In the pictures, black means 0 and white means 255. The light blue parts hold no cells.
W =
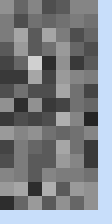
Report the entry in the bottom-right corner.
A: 145
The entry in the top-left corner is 145
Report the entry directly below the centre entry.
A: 78
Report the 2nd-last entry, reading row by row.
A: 102
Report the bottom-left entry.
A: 45
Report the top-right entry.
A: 133
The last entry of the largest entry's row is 90
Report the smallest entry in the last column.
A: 36
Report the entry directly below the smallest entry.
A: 133
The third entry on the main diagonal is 90
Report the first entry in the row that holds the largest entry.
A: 68
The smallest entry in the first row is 78
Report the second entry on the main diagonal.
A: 78
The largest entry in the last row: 154
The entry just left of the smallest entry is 133
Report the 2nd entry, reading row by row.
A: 102
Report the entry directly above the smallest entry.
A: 102
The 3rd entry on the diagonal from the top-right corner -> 124
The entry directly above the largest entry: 90
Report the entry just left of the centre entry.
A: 145
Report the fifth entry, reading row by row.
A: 90
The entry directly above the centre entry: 78
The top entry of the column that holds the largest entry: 133
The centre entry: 57
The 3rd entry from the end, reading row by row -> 145

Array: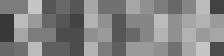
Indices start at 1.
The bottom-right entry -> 76
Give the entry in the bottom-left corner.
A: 104
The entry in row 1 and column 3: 197
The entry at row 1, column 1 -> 124
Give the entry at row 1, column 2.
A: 124
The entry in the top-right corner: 66
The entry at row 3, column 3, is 124
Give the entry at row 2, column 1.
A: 57
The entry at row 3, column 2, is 166

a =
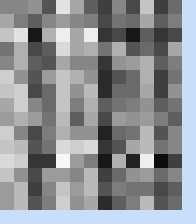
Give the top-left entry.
134
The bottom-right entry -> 106
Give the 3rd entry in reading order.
146
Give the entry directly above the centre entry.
186
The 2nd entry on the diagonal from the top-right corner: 94
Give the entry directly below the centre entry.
167
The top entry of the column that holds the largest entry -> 226
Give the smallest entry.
12
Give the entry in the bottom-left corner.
155
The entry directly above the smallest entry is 115
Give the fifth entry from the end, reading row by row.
94
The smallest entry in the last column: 63
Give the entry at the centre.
176
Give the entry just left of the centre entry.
125
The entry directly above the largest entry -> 217
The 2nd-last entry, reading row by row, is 84
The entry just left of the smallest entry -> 238
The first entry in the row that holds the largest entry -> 217
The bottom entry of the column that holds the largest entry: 206
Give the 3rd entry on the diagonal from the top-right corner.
94
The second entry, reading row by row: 134
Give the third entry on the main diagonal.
23
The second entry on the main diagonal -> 125
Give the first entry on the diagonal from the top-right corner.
106

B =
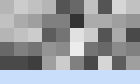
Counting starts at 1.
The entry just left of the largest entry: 139
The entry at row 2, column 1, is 193
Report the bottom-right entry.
159
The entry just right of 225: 204
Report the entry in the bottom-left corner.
73
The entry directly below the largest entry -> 128
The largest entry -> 236
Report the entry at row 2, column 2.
171
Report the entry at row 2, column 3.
159
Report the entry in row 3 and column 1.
181
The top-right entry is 193
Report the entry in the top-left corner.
181
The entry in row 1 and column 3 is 193
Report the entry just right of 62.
159
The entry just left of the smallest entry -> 128

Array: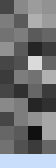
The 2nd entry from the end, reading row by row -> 59
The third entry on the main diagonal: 90
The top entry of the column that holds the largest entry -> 156
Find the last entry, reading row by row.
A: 102
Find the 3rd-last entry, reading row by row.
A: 81
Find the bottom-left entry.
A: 114
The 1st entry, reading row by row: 70
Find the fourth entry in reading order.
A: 146
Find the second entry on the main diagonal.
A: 90
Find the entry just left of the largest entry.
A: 81

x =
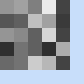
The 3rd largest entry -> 204
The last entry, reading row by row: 67
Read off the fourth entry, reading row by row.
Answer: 234
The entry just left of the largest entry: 127
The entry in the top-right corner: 67
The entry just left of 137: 149
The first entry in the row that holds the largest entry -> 149

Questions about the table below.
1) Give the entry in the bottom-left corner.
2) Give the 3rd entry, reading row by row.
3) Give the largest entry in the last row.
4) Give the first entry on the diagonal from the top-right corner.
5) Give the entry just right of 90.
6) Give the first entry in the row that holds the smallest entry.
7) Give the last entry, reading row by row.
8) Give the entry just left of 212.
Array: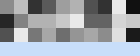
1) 81
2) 50
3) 233
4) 17
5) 158
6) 140
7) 26
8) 99
